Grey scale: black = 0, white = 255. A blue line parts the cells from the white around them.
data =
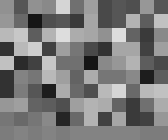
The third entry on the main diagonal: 93
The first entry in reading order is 145
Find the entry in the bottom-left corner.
124
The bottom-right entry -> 124
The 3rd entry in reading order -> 145
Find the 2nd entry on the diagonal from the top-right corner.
93
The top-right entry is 86
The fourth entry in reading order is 137
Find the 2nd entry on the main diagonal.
105
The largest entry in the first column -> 193
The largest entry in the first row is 213
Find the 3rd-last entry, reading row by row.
131
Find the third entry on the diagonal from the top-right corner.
99

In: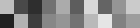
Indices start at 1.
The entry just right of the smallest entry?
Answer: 178
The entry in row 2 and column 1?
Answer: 33
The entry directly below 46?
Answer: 61
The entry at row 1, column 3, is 46
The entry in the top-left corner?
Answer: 191
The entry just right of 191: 73

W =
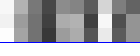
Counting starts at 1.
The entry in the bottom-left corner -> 253
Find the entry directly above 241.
247
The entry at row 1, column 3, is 120
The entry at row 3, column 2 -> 164
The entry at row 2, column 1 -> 241
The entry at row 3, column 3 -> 114
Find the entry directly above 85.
64
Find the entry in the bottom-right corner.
148
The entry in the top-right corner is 99

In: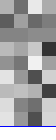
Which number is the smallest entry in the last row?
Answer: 79
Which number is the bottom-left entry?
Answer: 227
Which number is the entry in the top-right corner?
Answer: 172
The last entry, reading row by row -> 214
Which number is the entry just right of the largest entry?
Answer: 160
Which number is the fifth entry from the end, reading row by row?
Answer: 208
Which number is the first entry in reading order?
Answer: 178
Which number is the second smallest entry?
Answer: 64
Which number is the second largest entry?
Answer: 233
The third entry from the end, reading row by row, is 152
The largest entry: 241

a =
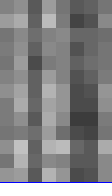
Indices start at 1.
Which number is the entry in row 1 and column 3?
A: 89
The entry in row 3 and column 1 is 117
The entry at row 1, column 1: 130
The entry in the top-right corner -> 117
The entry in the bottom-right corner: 137
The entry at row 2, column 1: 156
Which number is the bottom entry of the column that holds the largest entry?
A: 156
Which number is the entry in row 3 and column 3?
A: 110
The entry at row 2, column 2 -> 171
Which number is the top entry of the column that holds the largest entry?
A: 143
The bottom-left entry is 149
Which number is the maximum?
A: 193
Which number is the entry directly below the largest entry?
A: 179
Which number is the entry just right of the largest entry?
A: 97

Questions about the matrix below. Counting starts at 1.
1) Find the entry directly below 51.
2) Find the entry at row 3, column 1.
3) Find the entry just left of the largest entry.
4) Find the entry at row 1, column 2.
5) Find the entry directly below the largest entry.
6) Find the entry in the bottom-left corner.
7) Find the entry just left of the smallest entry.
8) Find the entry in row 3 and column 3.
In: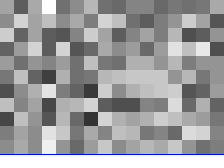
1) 169
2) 205
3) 169
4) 93
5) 191
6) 140
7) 105
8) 163

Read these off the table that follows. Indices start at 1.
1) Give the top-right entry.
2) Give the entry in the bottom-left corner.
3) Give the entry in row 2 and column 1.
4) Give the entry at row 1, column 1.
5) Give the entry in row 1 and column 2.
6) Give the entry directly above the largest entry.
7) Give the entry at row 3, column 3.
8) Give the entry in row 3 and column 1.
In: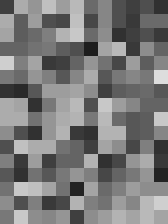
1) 49
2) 120
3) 172
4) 63
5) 172
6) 134
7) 106
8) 164

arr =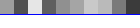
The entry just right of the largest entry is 95
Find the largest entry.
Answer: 230

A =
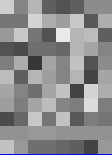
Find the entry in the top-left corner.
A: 206
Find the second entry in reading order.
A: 132
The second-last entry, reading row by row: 67
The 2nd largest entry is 220
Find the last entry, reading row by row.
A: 152
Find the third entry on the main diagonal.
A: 117
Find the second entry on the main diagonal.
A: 117
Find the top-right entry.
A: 140
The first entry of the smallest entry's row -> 125
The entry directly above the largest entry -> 158
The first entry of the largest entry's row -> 152
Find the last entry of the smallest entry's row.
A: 140
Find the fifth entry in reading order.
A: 82
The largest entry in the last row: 194
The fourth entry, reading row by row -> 95
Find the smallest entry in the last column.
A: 95
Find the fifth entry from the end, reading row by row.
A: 111
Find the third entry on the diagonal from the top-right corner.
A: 181
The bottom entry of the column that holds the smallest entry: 111
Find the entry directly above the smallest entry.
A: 111
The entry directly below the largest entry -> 103

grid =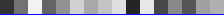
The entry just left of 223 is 196
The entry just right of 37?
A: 231

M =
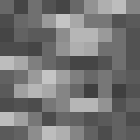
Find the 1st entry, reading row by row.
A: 104
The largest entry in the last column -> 133
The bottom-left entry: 90
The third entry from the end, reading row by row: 76
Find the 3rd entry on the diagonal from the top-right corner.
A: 154
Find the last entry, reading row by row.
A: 90
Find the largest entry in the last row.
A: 189
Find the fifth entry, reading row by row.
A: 69
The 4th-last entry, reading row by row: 98
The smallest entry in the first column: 69
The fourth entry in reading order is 82
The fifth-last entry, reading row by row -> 133
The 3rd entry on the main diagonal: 90
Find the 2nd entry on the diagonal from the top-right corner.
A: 82

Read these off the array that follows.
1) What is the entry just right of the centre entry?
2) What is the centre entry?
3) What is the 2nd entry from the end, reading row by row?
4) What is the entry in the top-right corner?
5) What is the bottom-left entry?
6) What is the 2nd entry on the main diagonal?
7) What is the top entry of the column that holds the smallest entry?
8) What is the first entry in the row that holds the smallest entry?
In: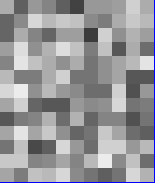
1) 109
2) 138
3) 215
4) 172
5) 165
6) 138
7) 152
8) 101
